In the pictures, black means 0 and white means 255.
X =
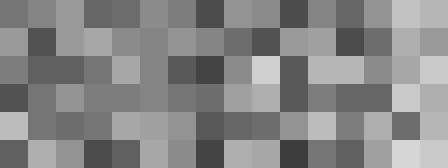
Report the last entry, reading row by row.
201
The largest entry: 214
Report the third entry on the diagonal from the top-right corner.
139
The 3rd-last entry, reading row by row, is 160
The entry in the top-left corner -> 117
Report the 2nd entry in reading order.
132
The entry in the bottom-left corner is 96
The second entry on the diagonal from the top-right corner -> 174
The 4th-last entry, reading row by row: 96
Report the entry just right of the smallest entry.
117
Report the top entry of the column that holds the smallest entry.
76
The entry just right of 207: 89
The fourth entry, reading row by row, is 102
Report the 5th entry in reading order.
109
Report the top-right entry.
182
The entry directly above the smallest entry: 147
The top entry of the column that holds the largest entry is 194
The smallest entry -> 60
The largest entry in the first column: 188
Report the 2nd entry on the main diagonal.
82

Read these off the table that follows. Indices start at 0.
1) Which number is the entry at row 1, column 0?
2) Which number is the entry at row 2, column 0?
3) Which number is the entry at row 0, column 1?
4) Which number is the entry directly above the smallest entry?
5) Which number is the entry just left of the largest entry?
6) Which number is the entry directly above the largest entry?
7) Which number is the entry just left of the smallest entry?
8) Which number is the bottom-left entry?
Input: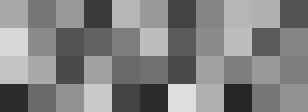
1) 215
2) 195
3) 119
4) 125
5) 44
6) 74
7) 176
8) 44

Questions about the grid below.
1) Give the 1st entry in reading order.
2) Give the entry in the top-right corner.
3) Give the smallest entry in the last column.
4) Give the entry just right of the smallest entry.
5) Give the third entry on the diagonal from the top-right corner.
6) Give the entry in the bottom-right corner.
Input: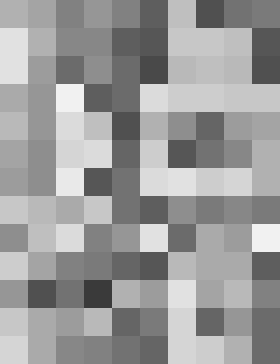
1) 177
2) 122
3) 80
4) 177
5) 191
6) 107

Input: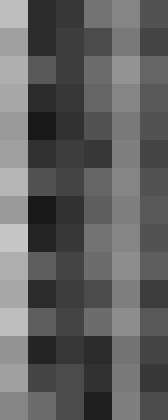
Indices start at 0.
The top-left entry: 190
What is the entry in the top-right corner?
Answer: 82
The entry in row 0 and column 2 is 55
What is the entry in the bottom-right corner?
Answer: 75
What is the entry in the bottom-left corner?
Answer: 133
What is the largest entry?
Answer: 198
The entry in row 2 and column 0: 175
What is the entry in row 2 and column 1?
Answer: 88
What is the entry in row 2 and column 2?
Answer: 61
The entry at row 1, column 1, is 43
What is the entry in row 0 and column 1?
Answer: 43
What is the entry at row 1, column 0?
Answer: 160
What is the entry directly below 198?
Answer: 175

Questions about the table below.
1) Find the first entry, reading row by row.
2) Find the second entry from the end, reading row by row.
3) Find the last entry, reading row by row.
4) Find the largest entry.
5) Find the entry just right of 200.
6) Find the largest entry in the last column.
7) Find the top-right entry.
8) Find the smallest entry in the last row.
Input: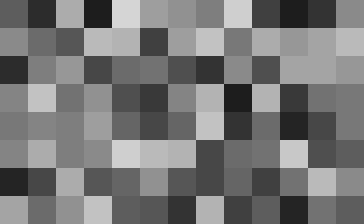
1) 93
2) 114
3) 93
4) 213
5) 79
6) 186
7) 138
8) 36
